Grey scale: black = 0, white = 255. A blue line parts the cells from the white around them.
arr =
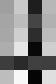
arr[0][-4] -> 159
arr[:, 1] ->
[201, 188, 207, 229, 42, 247]
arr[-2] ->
[61, 42, 64, 63]
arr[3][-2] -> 8
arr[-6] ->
[159, 201, 30, 183]
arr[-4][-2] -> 45

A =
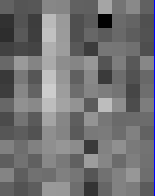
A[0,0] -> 98
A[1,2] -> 61
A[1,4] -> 154
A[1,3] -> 186
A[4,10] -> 135
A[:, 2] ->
[87, 61, 62, 68, 132, 86, 99, 137, 90, 82, 129, 96, 113, 93]
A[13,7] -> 102
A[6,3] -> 205
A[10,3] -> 143
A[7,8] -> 142
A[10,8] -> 144
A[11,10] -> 113
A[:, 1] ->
[85, 83, 89, 72, 154, 121, 135, 145, 116, 93, 110, 114, 94, 83]
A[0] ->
[98, 85, 87, 135, 133, 97, 96, 165, 116, 137, 97]
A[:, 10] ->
[97, 80, 82, 78, 135, 104, 110, 125, 108, 98, 115, 113, 110, 91]
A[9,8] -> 109
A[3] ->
[65, 72, 68, 175, 157, 88, 60, 119, 118, 112, 78]
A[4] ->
[104, 154, 132, 170, 141, 133, 151, 84, 126, 88, 135]
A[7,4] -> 163
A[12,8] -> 130
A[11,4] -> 121
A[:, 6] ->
[96, 91, 103, 60, 151, 137, 133, 91, 148, 121, 58, 157, 85, 52]
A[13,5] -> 110
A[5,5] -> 96
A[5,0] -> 57
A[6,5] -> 109
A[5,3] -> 194

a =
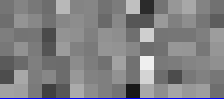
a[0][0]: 117
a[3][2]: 123
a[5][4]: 108
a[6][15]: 110
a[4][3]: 109
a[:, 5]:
[132, 141, 144, 129, 140, 152, 171]
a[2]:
[126, 116, 117, 74, 147, 144, 128, 146, 142, 111, 207, 117, 118, 118, 127, 157]
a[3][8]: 147
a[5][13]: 120
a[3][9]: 135
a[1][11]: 154
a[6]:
[162, 159, 122, 64, 87, 171, 141, 127, 115, 24, 168, 142, 166, 152, 158, 110]
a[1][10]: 84
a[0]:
[117, 132, 120, 109, 184, 132, 134, 114, 124, 192, 43, 116, 151, 168, 131, 113]
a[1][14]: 118
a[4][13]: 132
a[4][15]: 144
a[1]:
[110, 148, 136, 114, 135, 141, 133, 105, 136, 86, 84, 154, 128, 142, 118, 93]
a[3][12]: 151
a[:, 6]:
[134, 133, 128, 122, 125, 130, 141]
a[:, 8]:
[124, 136, 142, 147, 162, 146, 115]
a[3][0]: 120

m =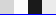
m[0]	214
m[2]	26
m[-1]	235

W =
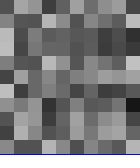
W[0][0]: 81
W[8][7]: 140
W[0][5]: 160
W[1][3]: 181
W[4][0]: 126
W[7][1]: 122
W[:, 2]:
[148, 83, 124, 119, 82, 104, 104, 148, 150, 135, 82]
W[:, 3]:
[62, 181, 91, 101, 184, 135, 127, 51, 61, 82, 180]
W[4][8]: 94
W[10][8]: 88
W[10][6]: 133
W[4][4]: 145
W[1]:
[131, 85, 83, 181, 139, 82, 134, 111, 92, 187]
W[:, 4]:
[96, 139, 98, 100, 145, 101, 106, 84, 100, 94, 136]
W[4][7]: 115
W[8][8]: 154
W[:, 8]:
[156, 92, 77, 73, 94, 149, 67, 116, 154, 164, 88]
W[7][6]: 88
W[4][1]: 85
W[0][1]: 165
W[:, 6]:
[109, 134, 90, 92, 136, 136, 100, 88, 108, 120, 133]
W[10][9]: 181
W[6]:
[190, 62, 104, 127, 106, 69, 100, 61, 67, 88]
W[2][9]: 48
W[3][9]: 58
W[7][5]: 128

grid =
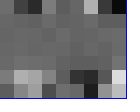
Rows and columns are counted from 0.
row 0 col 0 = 109
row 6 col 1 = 134
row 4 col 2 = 109
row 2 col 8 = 107
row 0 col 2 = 42
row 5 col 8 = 220
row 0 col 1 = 65
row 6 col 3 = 77
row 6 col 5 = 103
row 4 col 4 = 98
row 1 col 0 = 103
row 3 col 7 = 99
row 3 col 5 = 97
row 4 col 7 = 97
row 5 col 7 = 87

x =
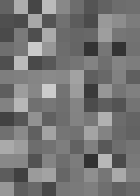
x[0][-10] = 99
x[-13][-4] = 75
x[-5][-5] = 114
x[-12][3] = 171
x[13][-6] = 120
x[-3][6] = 49
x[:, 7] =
[98, 153, 158, 118, 111, 104, 151, 94, 177, 131, 88, 184, 118, 111]
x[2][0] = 74
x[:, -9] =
[173, 75, 122, 120, 187, 128, 157, 183, 86, 138, 157, 135, 64, 94]
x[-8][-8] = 135
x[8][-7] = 96
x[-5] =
[112, 138, 96, 163, 117, 114, 164, 131, 105, 98]
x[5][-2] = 130
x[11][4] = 110
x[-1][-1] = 105
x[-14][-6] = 136
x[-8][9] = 128
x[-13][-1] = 124
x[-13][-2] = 141
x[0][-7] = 187
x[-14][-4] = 84
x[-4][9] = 117
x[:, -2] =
[109, 141, 118, 51, 132, 130, 117, 83, 108, 105, 110, 74, 170, 97]
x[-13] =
[79, 75, 168, 84, 113, 92, 75, 153, 141, 124]
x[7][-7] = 119
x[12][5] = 120
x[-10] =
[79, 187, 73, 88, 111, 117, 131, 111, 132, 125]
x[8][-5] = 131
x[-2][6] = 143

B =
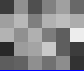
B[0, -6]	59
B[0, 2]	79
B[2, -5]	144
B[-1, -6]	93
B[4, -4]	143
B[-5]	[59, 144, 79, 129, 160, 104]
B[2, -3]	124
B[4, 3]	113
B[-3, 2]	176

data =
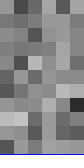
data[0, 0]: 150
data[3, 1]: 119
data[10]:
[85, 153, 124, 162, 157, 151]
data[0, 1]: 73
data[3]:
[127, 119, 123, 128, 165, 134]
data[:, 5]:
[164, 124, 133, 134, 111, 140, 174, 44, 128, 93, 151]
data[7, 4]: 136
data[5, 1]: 150
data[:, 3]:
[166, 152, 146, 128, 143, 149, 140, 175, 155, 155, 162]
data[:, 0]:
[150, 120, 139, 127, 136, 100, 87, 149, 187, 150, 85]
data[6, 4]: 185
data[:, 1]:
[73, 111, 131, 119, 80, 150, 117, 137, 194, 143, 153]
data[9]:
[150, 143, 89, 155, 101, 93]
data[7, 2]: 140
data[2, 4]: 153

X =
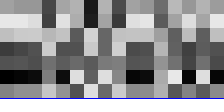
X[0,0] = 161
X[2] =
[191, 202, 203, 183, 194, 90, 211, 102, 193, 195, 194, 159, 95, 189, 94, 191]
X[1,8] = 58
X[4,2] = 78
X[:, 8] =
[75, 58, 193, 207, 126, 135, 203]
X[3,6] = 201
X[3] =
[60, 70, 81, 203, 80, 81, 201, 102, 207, 75, 79, 181, 97, 64, 92, 81]
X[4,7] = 122
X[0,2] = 151
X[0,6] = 25
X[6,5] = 81
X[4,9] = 84
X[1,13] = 221
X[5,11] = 170
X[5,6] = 96
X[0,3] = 71
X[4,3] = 112
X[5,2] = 12
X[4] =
[82, 85, 78, 112, 92, 106, 90, 122, 126, 84, 86, 147, 113, 68, 112, 74]
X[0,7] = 179
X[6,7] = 105
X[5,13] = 7
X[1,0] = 231
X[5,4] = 13
